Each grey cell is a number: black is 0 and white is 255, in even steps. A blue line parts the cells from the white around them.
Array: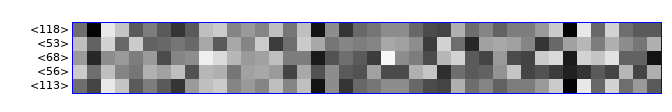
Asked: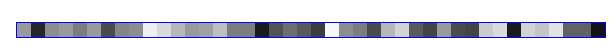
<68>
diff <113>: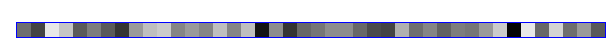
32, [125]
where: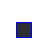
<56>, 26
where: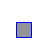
<56>, 30
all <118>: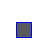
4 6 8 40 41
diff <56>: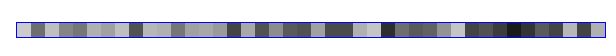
35, [32]

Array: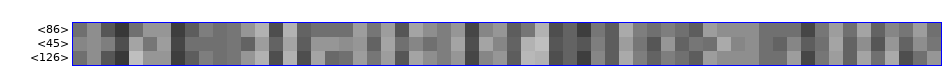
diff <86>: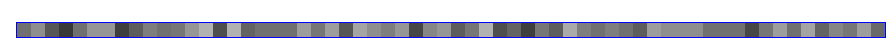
61, [112]
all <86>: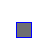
0 4 10 17 18 19 41 43 49 50 51 55 61
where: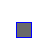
<126>, 18

